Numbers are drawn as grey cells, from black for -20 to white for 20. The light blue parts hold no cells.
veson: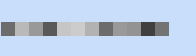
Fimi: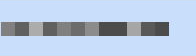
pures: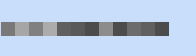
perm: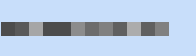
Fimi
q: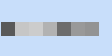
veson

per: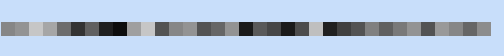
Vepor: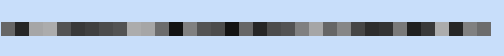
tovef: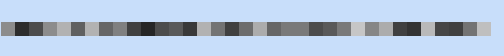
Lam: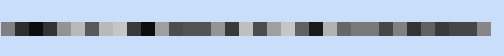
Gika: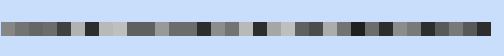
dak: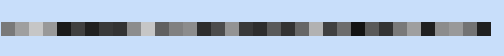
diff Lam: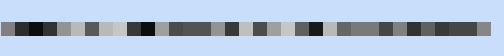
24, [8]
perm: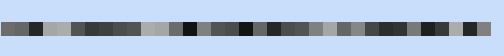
Vepor
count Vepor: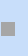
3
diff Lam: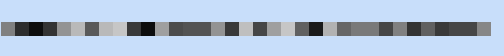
19, [-8]
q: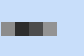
dak

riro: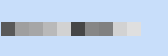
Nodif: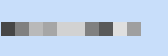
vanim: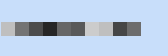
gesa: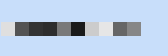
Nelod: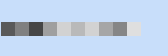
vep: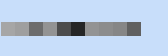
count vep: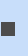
1
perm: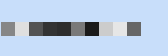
gesa
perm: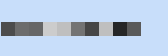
vanim
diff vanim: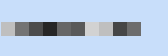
7, [12]
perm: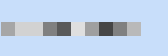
Nodif
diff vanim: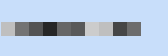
3, [-8]

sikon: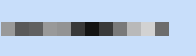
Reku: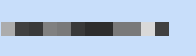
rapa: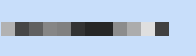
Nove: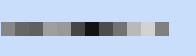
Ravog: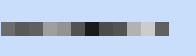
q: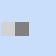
Nove
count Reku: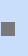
3
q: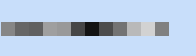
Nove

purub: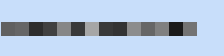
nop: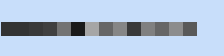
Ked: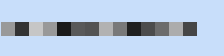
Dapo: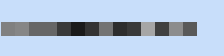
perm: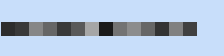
Dapo
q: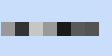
Ked
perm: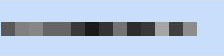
Dapo
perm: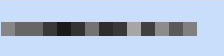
Dapo

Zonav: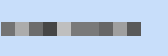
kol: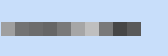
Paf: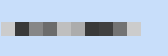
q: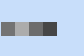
Zonav
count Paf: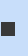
2
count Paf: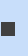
1
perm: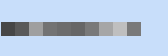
kol

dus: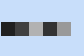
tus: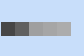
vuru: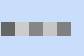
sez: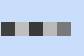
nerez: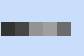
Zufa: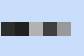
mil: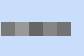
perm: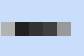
dus
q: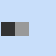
dus
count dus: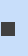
1
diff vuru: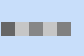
2, [12]

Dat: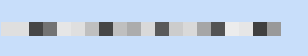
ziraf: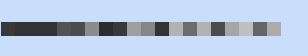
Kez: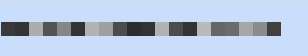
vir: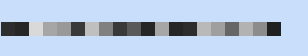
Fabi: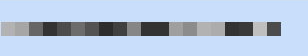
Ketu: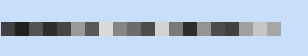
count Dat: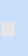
2
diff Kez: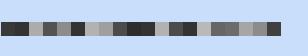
5, [1]
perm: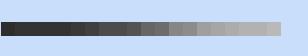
Kez
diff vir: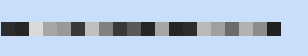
17, [-4]
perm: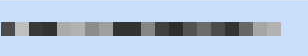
Fabi

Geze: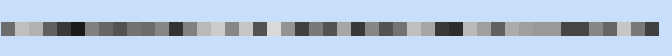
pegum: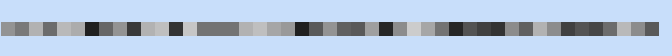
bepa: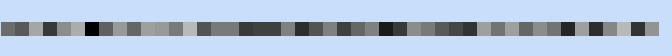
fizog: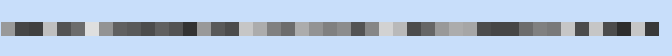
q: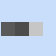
fizog
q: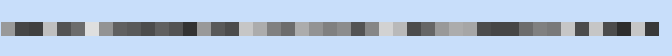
fizog
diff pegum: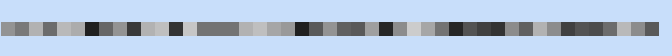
43, [-9]
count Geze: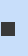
3

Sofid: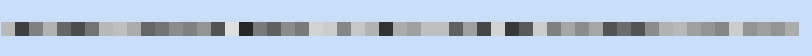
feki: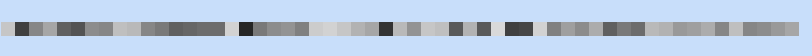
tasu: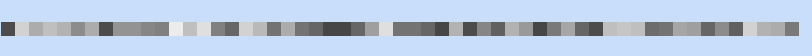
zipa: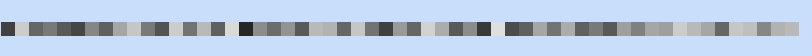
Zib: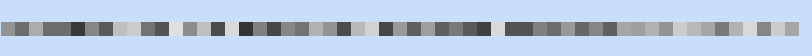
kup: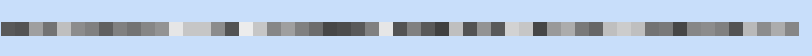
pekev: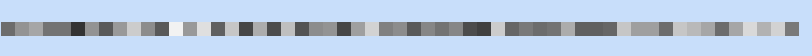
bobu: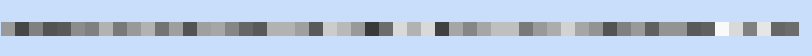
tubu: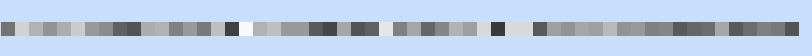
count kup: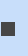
3
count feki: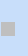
3
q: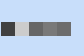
pekev
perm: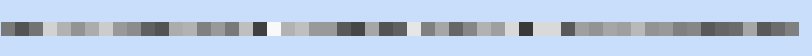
tubu
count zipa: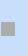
2

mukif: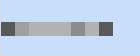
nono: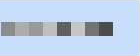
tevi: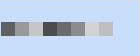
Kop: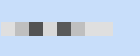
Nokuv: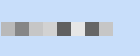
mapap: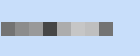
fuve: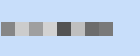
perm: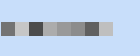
nono
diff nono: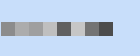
3, [4]
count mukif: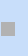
4
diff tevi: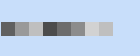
3, [11]
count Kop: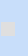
3
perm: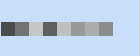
nono
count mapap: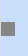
0

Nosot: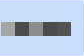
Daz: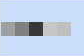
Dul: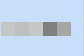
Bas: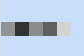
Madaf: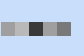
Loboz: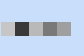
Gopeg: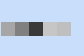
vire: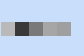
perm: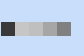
Gopeg
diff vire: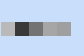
3, [-1]
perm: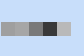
vire
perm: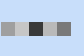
Loboz
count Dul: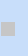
2
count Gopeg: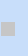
1
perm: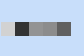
Bas

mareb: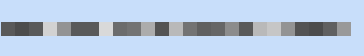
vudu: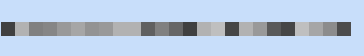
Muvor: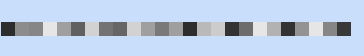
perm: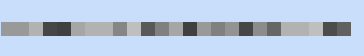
vudu
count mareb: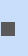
5
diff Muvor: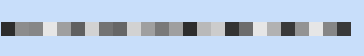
21, [-12]
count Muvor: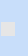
3
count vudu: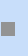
1
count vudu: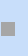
2
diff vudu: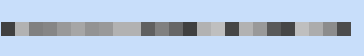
23, [6]

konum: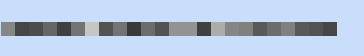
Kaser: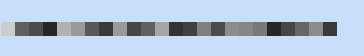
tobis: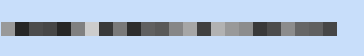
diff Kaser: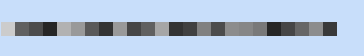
8, [-11]
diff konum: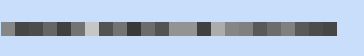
23, [-7]
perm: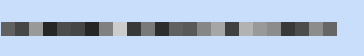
tobis
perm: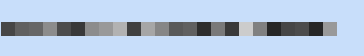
tobis

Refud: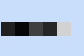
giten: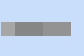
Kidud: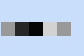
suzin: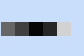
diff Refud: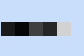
1, [-15]
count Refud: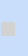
1
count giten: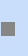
2
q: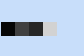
Refud
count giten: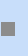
0

